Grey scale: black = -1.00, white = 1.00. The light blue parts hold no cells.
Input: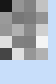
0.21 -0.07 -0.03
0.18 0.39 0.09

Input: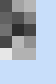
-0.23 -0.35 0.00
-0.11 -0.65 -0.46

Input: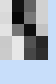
0.70 -0.95 -0.06
0.78 -0.08 -0.89

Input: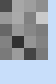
0.20 0.33 0.01
-0.19 0.19 0.06

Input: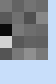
-0.30 -0.12 -0.37
-0.91 -0.05 -0.14

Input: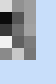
-0.91 -0.33 0.24
-0.56 -0.12 0.27

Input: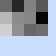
0.44 0.10 0.05
0.62 0.12 -0.19

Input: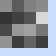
-0.59 -0.50 -0.34
-0.44 0.19 0.26
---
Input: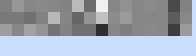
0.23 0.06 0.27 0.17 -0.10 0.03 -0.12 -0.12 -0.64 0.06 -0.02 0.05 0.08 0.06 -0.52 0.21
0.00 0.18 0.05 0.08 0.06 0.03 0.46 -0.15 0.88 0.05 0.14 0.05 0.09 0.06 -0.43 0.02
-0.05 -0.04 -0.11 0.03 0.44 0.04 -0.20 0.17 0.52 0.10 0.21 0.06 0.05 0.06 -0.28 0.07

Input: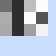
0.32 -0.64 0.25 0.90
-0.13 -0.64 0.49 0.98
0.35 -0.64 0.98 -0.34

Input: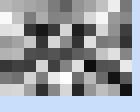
0.66 0.69 0.26 -0.62 0.06 0.68 -0.70 0.17 0.49 0.32 -0.86
0.44 0.37 0.30 0.24 -0.03 -0.25 0.16 0.28 0.51 0.86 -0.07
0.95 0.53 -0.02 0.35 0.03 0.04 0.23 0.69 0.92 0.20 0.06
0.75 0.79 -0.58 -0.82 -0.54 0.67 -0.76 -0.41 0.67 0.14 -0.51
0.18 0.28 0.55 -0.58 0.68 0.08 -0.60 0.75 -0.05 0.00 -0.61
0.40 0.44 -0.38 -0.41 -0.34 -0.47 -0.26 -0.16 0.53 0.76 0.04
-0.58 -0.49 -0.53 0.67 -0.50 0.03 0.74 -0.89 -0.36 -0.33 0.83
-0.05 -0.12 0.64 -0.01 0.83 0.99 -0.13 0.44 -0.18 -0.84 -0.30

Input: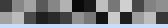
0.27 0.47 -0.42 -0.76 -0.67 -0.50 0.14 -0.07 -0.85 0.59 -0.77 0.23 0.48 -0.57
-0.54 0.06 0.28 -0.30 0.05 0.40 -0.92 -0.80 0.50 -0.07 0.63 -0.44 0.02 0.12

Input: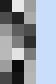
-0.45 -0.84 0.43
-0.79 0.81 0.24
-0.41 -0.73 0.34
0.19 -0.26 -0.40
0.44 -0.01 -0.65
0.45 0.78 -0.04
0.23 -0.92 0.40

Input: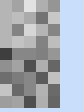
0.23 0.28 -0.38 0.37 -0.21
0.42 0.28 0.77 0.37 0.17
0.42 0.48 0.34 -0.10 0.56
0.42 0.03 0.68 0.42 0.04
0.42 0.53 0.46 0.02 0.48
-0.51 0.06 0.06 0.00 0.18
0.13 0.28 -0.37 0.37 -0.20
-0.14 -0.03 0.06 -0.29 0.51
0.54 -0.18 0.06 0.40 -0.17
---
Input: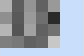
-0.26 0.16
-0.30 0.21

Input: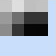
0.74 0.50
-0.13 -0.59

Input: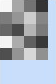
0.31 -0.10
0.17 0.61

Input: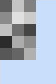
0.54 0.01
0.76 0.59

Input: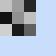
0.22 -0.71
0.14 0.50

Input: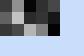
0.13 -0.96
0.52 -0.67
